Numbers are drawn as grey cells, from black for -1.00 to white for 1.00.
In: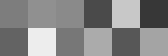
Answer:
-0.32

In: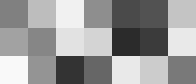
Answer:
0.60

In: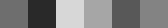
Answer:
-0.31

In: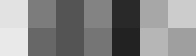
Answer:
0.43

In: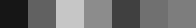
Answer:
-0.12

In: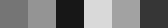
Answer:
0.27

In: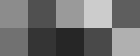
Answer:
-0.43

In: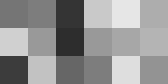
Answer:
0.74

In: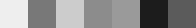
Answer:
-0.78
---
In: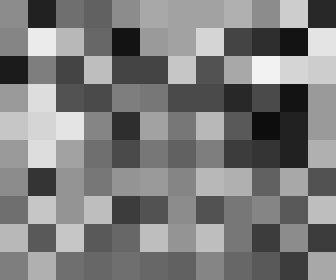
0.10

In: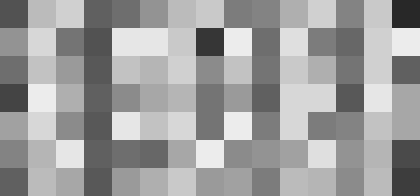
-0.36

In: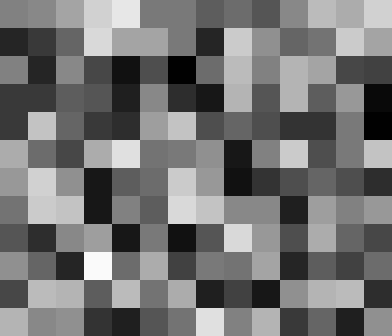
0.01

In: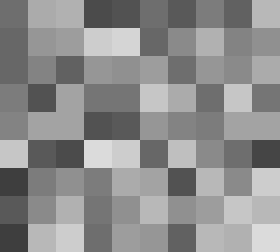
-0.14

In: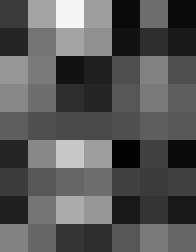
-0.54

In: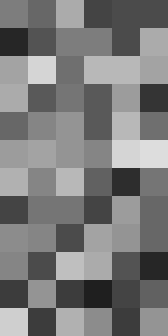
-0.02
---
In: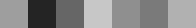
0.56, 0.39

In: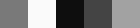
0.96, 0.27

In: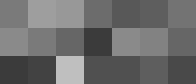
0.50, 0.24

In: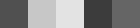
0.78, 0.56

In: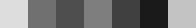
0.73, 0.53

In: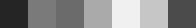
0.88, 0.55

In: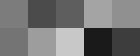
0.57, 0.29

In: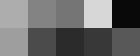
0.69, 0.36
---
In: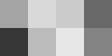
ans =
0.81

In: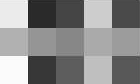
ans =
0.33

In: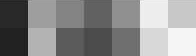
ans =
0.69

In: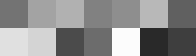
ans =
-0.68

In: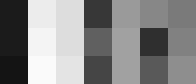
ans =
-0.63

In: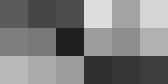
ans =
0.11

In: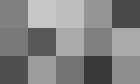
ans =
0.00

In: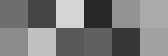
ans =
-0.58
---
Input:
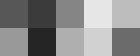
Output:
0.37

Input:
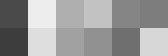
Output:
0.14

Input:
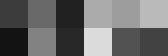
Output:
0.72

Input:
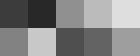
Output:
-0.38

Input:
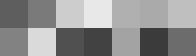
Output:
0.28

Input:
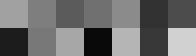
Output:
0.42

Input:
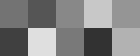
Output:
-0.05

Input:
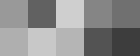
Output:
0.42
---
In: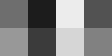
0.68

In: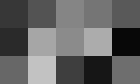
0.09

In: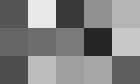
-0.04

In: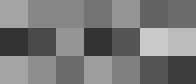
0.17

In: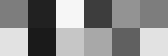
0.55

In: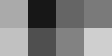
0.02

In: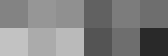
0.46

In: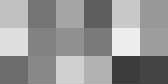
0.13

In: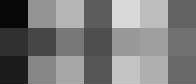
-0.06
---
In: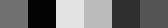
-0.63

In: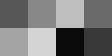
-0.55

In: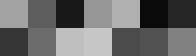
-0.81

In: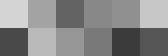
-0.43

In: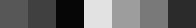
-0.66

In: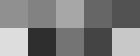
-0.47
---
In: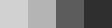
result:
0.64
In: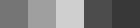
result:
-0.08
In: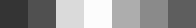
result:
-0.59
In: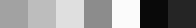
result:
0.27
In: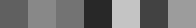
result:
-0.25
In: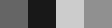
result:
-0.21
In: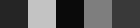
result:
-0.71
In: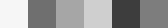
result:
0.93
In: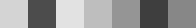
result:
0.66
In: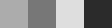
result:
0.35
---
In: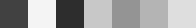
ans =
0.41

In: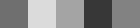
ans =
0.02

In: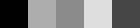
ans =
0.09

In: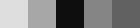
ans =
0.04

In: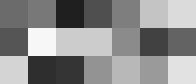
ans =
0.09

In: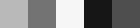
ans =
-0.10

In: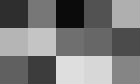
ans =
-0.13

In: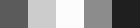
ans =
0.10

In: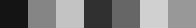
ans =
0.04
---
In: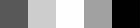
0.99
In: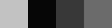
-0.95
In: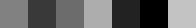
-0.73
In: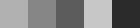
-0.28
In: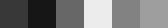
0.85
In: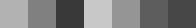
0.17
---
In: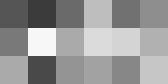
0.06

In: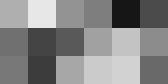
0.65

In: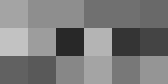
-0.06

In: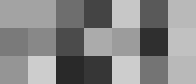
-0.09

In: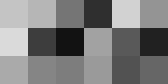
-0.36

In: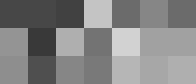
0.31

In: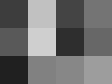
0.06

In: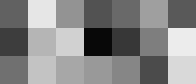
-0.41
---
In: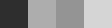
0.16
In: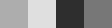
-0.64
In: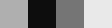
-0.08
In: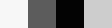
-0.98
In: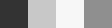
0.94
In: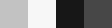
-0.82
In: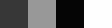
-0.96
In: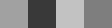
0.52
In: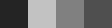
0.00
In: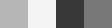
-0.56
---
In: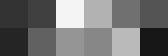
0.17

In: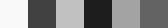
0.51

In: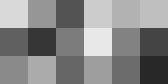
-0.20

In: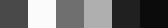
-0.13

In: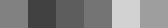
-0.27

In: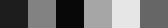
-0.94

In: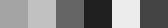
-0.21
